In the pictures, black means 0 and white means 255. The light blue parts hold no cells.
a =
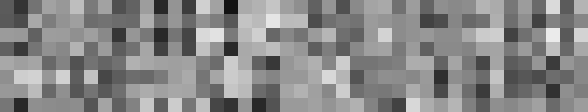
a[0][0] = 91
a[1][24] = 122
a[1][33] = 104
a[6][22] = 160
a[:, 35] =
[171, 175, 206, 164, 165, 196, 174, 143]
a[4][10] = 167
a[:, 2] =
[115, 169, 97, 117, 165, 210, 187, 143]
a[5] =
[143, 206, 210, 151, 209, 94, 193, 71, 93, 109, 105, 122, 158, 170, 117, 166, 203, 193, 145, 133, 152, 152, 170, 216, 181, 84, 130, 143, 141, 136, 154, 47, 142, 133, 107, 196, 76, 87, 76, 109, 101, 136]
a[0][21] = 143
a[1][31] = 77
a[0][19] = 197
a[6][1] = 150
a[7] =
[118, 40, 143, 140, 138, 141, 85, 164, 96, 130, 199, 96, 204, 118, 192, 70, 51, 149, 40, 83, 154, 154, 161, 148, 162, 177, 131, 97, 66, 216, 173, 155, 181, 128, 91, 143, 136, 147, 161, 106, 137, 156]
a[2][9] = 150
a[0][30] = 100
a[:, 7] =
[162, 114, 137, 156, 101, 71, 89, 164]
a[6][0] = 152
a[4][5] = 82
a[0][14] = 208
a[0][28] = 113
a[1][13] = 105
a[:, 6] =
[122, 109, 159, 109, 115, 193, 116, 85]
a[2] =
[155, 153, 97, 157, 156, 144, 159, 137, 54, 150, 120, 40, 117, 69, 217, 226, 122, 185, 207, 103, 135, 116, 155, 182, 111, 97, 154, 211, 140, 146, 152, 140, 140, 168, 203, 206, 66, 112, 142, 235, 89, 211]
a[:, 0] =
[91, 89, 155, 97, 168, 143, 152, 118]
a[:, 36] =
[119, 110, 66, 121, 92, 76, 89, 136]
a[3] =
[97, 57, 117, 145, 136, 179, 109, 156, 93, 113, 166, 65, 144, 71, 193, 148, 41, 169, 175, 189, 162, 151, 94, 126, 93, 137, 159, 163, 121, 155, 96, 138, 138, 132, 162, 164, 121, 155, 111, 192, 104, 168]
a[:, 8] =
[80, 108, 54, 93, 113, 93, 111, 96]
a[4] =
[168, 159, 165, 104, 131, 82, 115, 101, 113, 177, 167, 161, 159, 162, 131, 108, 204, 170, 97, 56, 150, 162, 176, 134, 205, 117, 117, 122, 127, 173, 171, 99, 165, 119, 70, 165, 92, 102, 150, 59, 150, 134]

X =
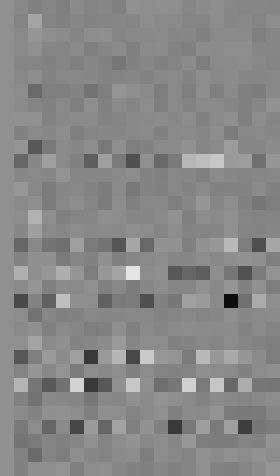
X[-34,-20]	144
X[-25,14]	134
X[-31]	[144, 138, 144, 133, 133, 138, 127, 133, 139, 128, 138, 139, 131, 128, 139, 138, 142, 142, 134, 133]
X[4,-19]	133
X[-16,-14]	130
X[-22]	[144, 135, 137, 135, 147, 135, 134, 135, 137, 140, 131, 128, 136, 135, 128, 139, 135, 132, 134, 136]
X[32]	[144, 131, 107, 132, 125, 142, 134, 132, 138, 140, 125, 141, 136, 132, 145, 138, 144, 140, 146, 140]
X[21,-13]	96
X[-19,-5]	138
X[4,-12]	118
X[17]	[144, 102, 136, 115, 110, 159, 122, 115, 85, 166, 104, 146, 145, 128, 146, 152, 185, 125, 79, 166]
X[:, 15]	[141, 140, 137, 138, 137, 136, 127, 138, 138, 141, 138, 199, 139, 130, 135, 138, 132, 152, 136, 142, 136, 137, 135, 138, 133, 152, 140, 198, 139, 147, 122, 124, 138, 131]
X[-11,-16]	138
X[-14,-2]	144
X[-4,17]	62
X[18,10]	137
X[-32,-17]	142
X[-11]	[144, 137, 143, 128, 138, 135, 126, 128, 142, 128, 137, 133, 139, 140, 139, 138, 139, 131, 137, 132]
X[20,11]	141
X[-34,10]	142
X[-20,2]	143
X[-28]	[144, 140, 106, 126, 126, 131, 116, 126, 148, 143, 138, 125, 137, 126, 141, 127, 138, 128, 124, 136]
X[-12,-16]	129
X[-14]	[144, 138, 149, 128, 139, 138, 144, 128, 136, 124, 135, 141, 133, 134, 144, 136, 148, 130, 144, 125]
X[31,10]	136
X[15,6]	134
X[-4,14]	157
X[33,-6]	144
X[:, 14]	[139, 133, 128, 139, 125, 141, 141, 138, 130, 134, 134, 189, 128, 139, 150, 141, 132, 146, 140, 93, 144, 154, 133, 139, 136, 185, 142, 122, 131, 137, 157, 125, 145, 144]
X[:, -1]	[134, 141, 134, 133, 132, 136, 136, 146, 134, 135, 139, 150, 136, 130, 126, 132, 135, 166, 127, 147, 125, 143, 139, 132, 126, 125, 143, 117, 140, 134, 123, 146, 140, 149]
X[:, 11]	[143, 137, 137, 139, 129, 136, 125, 127, 139, 129, 138, 105, 128, 129, 136, 137, 133, 146, 140, 142, 141, 129, 131, 133, 140, 152, 132, 110, 147, 144, 128, 140, 141, 135]
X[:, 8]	[128, 135, 134, 139, 118, 132, 148, 138, 132, 134, 143, 122, 137, 138, 141, 140, 136, 85, 128, 164, 136, 122, 135, 142, 154, 181, 142, 144, 134, 142, 162, 141, 138, 135]
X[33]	[144, 130, 143, 142, 147, 129, 141, 142, 135, 130, 129, 135, 130, 132, 144, 131, 127, 133, 139, 149]

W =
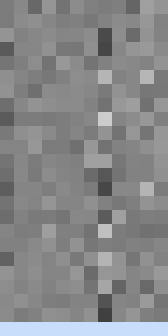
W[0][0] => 124
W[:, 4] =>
[115, 126, 133, 120, 152, 129, 137, 139, 125, 125, 124, 131, 132, 137, 133, 117, 128, 126, 143, 133, 139, 124, 141]
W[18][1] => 135
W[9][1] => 143
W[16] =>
[132, 125, 126, 158, 128, 128, 114, 191, 124, 120, 113, 115]
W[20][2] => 138
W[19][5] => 150
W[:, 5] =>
[140, 128, 134, 119, 139, 141, 139, 139, 130, 133, 112, 128, 130, 131, 133, 136, 128, 146, 121, 150, 142, 131, 133]
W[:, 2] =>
[104, 143, 135, 134, 141, 126, 111, 147, 124, 148, 151, 124, 122, 133, 132, 122, 126, 137, 139, 142, 138, 135, 129]
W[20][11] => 142
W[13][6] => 123
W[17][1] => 129
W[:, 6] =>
[128, 120, 140, 143, 116, 138, 135, 130, 136, 123, 151, 160, 107, 123, 144, 135, 114, 119, 144, 107, 116, 131, 145]
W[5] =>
[143, 133, 126, 120, 129, 141, 138, 181, 130, 135, 182, 121]
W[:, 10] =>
[159, 151, 147, 153, 131, 182, 119, 113, 151, 117, 143, 130, 130, 180, 147, 126, 113, 127, 145, 138, 105, 154, 127]
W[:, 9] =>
[101, 136, 107, 149, 136, 135, 135, 158, 140, 150, 133, 131, 130, 136, 127, 121, 120, 129, 118, 133, 133, 130, 149]
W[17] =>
[129, 129, 137, 145, 126, 146, 119, 126, 123, 129, 127, 134]
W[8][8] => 133
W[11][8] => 119
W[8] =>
[91, 124, 124, 122, 125, 130, 136, 204, 133, 140, 151, 128]
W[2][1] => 130
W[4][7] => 129
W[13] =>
[94, 133, 133, 126, 137, 131, 123, 71, 136, 136, 180, 123]
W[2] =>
[148, 130, 135, 139, 133, 134, 140, 74, 141, 107, 147, 131]
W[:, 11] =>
[148, 130, 131, 138, 147, 121, 120, 150, 128, 151, 152, 147, 144, 123, 139, 124, 115, 134, 130, 153, 142, 116, 122]

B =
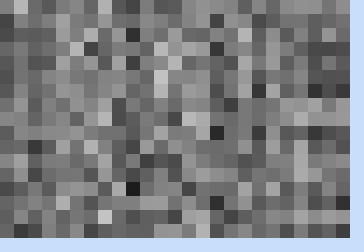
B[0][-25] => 127
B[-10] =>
[112, 148, 91, 128, 112, 145, 132, 160, 77, 121, 102, 129, 106, 137, 132, 94, 63, 120, 108, 117, 151, 147, 161, 121, 151]
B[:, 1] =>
[182, 128, 94, 121, 114, 115, 131, 148, 130, 134, 105, 159, 143, 93, 115, 133, 59]
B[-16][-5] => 115
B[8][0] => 134
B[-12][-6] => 120
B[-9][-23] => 100
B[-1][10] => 96
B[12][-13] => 82
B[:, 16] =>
[131, 144, 114, 124, 82, 119, 116, 63, 105, 109, 111, 101, 133, 106, 116, 69, 116]
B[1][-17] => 110
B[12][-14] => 128
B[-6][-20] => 106
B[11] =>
[133, 159, 96, 123, 125, 106, 121, 163, 88, 121, 64, 85, 75, 147, 124, 109, 101, 82, 91, 127, 128, 168, 122, 131, 138]
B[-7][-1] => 82
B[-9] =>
[134, 130, 100, 122, 134, 99, 149, 181, 76, 92, 122, 110, 72, 183, 170, 115, 105, 120, 109, 126, 141, 172, 146, 147, 152]
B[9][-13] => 123
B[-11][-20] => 142
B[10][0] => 101
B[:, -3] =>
[143, 94, 94, 73, 78, 85, 50, 161, 146, 56, 89, 122, 151, 90, 78, 140, 83]
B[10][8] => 94
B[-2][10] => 95
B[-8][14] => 166
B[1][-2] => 103
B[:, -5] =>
[137, 115, 90, 124, 94, 112, 96, 151, 141, 88, 105, 128, 123, 89, 99, 130, 78]
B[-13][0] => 87
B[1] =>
[69, 128, 110, 126, 160, 123, 115, 149, 110, 105, 136, 126, 108, 131, 147, 68, 144, 135, 75, 93, 115, 116, 94, 103, 113]
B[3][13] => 164
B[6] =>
[87, 131, 101, 114, 148, 142, 118, 133, 147, 101, 114, 180, 116, 154, 147, 77, 116, 162, 54, 163, 96, 118, 50, 77, 58]
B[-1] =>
[101, 59, 74, 127, 105, 136, 70, 94, 104, 97, 96, 147, 148, 123, 178, 81, 116, 135, 104, 116, 78, 123, 83, 98, 62]
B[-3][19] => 109
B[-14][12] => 147
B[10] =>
[101, 105, 57, 92, 160, 115, 177, 129, 94, 70, 153, 106, 143, 130, 110, 107, 111, 144, 89, 157, 105, 165, 89, 108, 82]
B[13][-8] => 162
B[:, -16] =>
[69, 105, 48, 120, 63, 120, 101, 121, 92, 89, 70, 121, 73, 28, 127, 79, 97]
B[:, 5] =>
[134, 123, 127, 180, 125, 120, 142, 145, 99, 147, 115, 106, 118, 148, 116, 118, 136]
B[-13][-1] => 90
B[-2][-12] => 159

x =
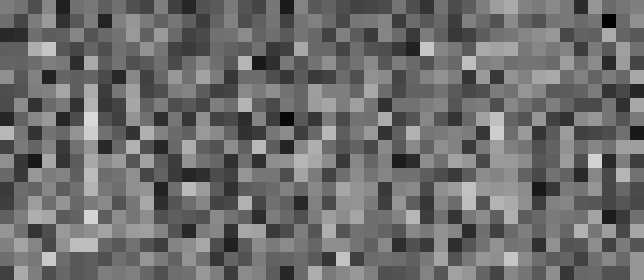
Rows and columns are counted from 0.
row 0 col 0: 125
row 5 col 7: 75
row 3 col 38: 135
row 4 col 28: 125
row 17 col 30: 58
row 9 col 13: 97
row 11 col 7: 137
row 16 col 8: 132
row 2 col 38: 142
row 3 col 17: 90
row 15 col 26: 110
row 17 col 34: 114
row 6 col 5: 94
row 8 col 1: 99
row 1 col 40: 121
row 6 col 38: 134
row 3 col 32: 120
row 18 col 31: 164
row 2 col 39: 152
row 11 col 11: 92
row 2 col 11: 153
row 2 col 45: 88
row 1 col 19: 116
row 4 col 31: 118
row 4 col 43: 41
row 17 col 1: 164
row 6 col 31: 115
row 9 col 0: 183
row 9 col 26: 153
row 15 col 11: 81
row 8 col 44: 85
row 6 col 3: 129
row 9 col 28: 97
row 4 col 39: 107
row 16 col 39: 126
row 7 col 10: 97
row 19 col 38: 90
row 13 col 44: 104
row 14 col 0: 63
